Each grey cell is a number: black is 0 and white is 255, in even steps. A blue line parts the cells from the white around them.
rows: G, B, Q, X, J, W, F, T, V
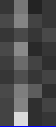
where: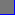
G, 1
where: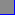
X, 1
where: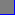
F, 1
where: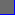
J, 1
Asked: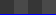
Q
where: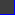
J, 0

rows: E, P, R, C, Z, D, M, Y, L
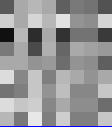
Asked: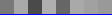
C
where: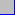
M, 4
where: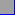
C, 6
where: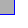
C, 3

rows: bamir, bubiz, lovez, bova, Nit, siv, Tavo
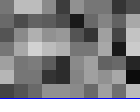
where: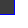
bamir, 4
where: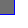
Tavo, 8
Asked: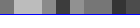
bamir
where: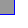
lovez, 4
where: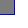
Nit, 2

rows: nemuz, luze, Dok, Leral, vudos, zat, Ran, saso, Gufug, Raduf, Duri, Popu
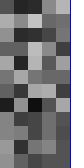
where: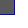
vudos, 3
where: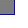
Raduf, 1
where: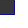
Ran, 1
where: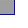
vudos, 4
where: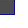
Raduf, 4

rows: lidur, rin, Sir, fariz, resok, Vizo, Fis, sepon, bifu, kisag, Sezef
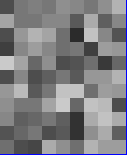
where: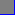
lidur, 2
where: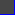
Sezef, 2

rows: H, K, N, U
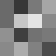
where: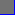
N, 2
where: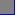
U, 2

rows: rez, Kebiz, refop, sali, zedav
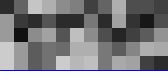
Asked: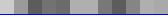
sali
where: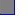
rez, 5
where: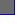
sali, 4
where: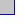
rez, 2
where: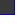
Kebiz, 1
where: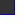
Kebiz, 9
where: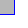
zedav, 5

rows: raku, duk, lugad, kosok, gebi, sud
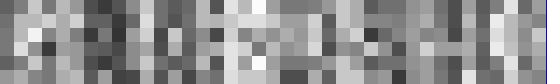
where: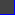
sud, 8
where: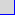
kosok, 22
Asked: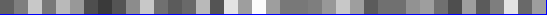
gebi
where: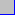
kosok, 36
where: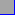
kosok, 10
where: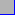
duk, 15

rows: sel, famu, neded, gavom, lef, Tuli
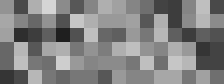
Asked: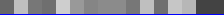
lef
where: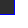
neded, 1
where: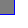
gavom, 7

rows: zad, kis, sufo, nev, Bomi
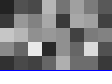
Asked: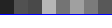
zad
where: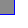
nev, 0
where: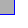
Bomi, 4

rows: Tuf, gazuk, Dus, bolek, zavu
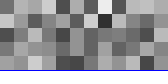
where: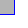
Tuf, 1
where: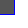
Tuf, 8
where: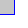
gazuk, 0
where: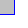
Tuf, 10
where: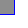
bolek, 3
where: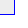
Tuf, 7
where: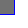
Tuf, 0

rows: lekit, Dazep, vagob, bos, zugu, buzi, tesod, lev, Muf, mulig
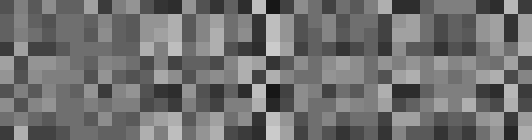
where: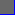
Muf, 2
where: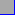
buzi, 11
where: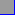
Muf, 37
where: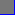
zugu, 34

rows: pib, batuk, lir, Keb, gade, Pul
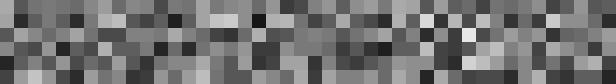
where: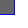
lir, 40
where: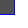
lir, 19

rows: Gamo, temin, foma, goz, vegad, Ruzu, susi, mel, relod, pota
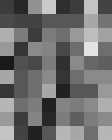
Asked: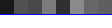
vegad
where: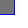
temin, 7
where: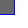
vegad, 6
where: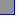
Gamo, 2
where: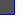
vegad, 1

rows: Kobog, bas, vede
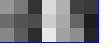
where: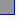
Kobog, 0
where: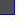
bas, 2
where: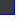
Kobog, 6

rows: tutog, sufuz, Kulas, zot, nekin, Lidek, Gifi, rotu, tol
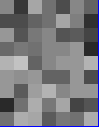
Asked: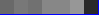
zot
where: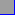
Gifi, 2
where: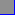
Lidek, 1
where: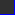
sufuz, 6
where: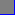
sufuz, 5
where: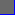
zot, 0

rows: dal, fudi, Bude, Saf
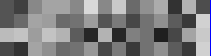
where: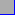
dal, 11
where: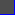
dal, 14
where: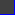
dal, 1
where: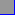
Saf, 6

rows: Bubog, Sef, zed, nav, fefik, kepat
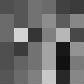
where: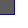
Sef, 4
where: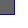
fefik, 1
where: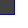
Bubog, 4
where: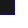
nav, 4

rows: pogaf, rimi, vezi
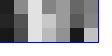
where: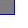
pogaf, 6
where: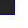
rimi, 0
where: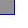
vezi, 4
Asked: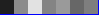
pogaf
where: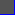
rimi, 1
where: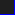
pogaf, 0

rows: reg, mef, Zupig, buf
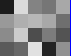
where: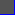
Zupig, 4
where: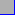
mef, 1
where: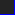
buf, 3
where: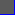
buf, 0
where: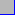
mef, 2
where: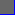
buf, 1

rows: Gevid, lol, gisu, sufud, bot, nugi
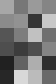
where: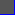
gisu, 0
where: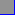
lol, 1
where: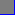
gisu, 1
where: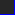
nugi, 0

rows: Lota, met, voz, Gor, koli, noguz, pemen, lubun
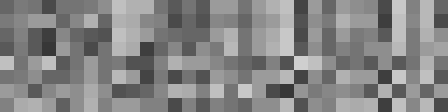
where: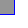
pemen, 21
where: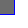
voz, 12
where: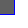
lubun, 4
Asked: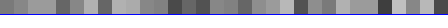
met
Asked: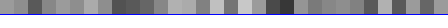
pemen
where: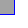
Gor, 31

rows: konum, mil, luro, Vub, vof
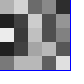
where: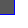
Vub, 4
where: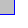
luro, 2
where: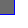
konum, 2
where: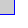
mil, 2

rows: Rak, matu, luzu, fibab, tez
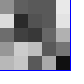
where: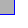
luzu, 4
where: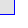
matu, 4
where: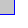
tez, 1
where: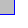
fibab, 2
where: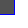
matu, 2
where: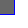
luzu, 3
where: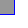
fibab, 0

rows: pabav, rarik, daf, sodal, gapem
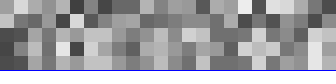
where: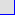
pabav, 19
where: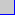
sodal, 19

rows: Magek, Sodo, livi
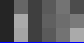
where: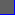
Sodo, 3
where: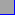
livi, 1

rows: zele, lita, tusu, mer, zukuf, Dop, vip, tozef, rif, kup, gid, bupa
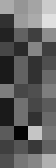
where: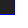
tusu, 0
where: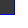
gid, 2
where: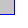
kup, 2

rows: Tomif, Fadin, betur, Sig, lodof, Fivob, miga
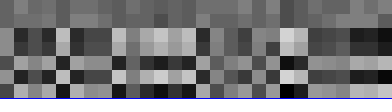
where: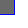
Tomif, 2
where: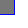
Fadin, 3
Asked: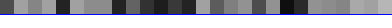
lodof
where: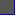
Fivob, 16

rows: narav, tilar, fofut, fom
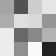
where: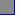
fofut, 2
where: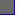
fofut, 1
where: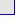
narav, 3
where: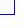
fom, 2
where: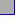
tilar, 0
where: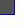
narav, 1
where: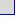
tilar, 2

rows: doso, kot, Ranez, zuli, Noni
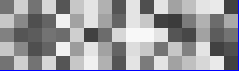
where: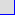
zuli, 9
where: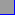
zuli, 5

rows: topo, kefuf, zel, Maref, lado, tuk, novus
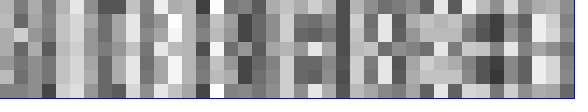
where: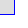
novus, 5
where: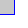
Maref, 33
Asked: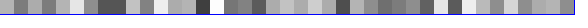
topo
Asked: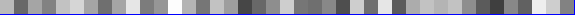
kefuf
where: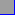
kefuf, 16

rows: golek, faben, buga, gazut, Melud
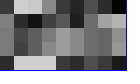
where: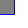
faben, 0
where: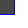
buga, 1
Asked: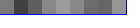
gazut
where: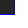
golek, 5
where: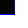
golek, 8
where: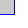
golek, 2

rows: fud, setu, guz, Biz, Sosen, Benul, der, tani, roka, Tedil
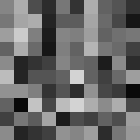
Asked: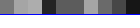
setu
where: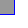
Tedil, 9
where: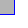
Biz, 6
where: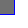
guz, 8
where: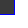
der, 8

